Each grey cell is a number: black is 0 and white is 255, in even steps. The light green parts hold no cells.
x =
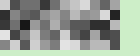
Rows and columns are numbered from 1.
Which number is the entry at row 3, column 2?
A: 112
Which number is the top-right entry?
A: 164
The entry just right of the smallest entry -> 154
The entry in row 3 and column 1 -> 56
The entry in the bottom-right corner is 78
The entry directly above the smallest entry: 100
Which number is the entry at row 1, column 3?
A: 112
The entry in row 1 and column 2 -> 78
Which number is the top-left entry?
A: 207
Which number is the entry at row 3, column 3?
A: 23
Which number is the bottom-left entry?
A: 133
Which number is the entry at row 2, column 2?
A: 133

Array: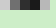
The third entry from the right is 47
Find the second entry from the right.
26

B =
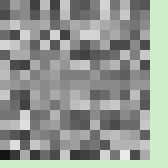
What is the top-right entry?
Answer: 86
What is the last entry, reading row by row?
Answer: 170
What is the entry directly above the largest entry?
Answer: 179
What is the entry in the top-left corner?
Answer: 95
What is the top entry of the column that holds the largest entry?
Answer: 179
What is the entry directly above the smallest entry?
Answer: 158
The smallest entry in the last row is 20
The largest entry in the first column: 211
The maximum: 234
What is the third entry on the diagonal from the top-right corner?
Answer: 127
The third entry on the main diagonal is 158
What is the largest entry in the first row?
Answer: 211
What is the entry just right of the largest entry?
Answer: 75
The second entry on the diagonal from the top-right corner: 107
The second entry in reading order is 158
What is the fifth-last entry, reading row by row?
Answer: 211

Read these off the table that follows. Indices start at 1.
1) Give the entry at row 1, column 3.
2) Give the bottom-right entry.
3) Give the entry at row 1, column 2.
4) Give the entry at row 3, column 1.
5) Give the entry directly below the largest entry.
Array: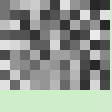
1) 191
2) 72
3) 160
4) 191
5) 50

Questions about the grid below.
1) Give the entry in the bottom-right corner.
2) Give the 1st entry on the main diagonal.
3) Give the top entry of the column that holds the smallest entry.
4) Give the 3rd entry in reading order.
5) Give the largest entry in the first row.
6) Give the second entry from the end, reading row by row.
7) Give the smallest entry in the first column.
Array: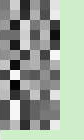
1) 235
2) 120
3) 206
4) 36
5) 226
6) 76
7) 65

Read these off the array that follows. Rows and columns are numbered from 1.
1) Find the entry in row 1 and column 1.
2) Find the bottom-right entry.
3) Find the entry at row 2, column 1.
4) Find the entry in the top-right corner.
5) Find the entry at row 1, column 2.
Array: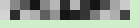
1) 202
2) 64
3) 212
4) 202
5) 136

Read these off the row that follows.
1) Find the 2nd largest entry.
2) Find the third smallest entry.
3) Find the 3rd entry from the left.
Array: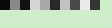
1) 212
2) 40
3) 17

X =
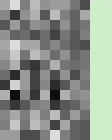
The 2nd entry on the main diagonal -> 54
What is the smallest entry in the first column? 54
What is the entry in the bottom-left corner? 155
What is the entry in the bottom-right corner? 87
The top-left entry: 167
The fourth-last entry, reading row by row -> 220
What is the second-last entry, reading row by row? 98
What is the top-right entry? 76
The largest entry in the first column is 176
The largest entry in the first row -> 220
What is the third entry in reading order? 126

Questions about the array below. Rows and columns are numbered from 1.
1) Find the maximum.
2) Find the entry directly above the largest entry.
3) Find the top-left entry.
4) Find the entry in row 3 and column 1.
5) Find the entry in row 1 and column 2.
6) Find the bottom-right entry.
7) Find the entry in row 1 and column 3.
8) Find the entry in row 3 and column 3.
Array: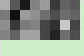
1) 201
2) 110
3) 173
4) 143
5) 88
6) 78
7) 25
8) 122

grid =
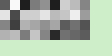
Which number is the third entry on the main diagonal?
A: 178
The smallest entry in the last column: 83
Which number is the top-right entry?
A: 133
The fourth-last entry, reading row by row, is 41
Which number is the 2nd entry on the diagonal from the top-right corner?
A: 238
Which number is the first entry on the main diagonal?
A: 92
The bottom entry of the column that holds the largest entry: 187
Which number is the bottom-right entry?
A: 92
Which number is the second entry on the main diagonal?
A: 74
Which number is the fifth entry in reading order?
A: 145
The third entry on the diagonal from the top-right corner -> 92
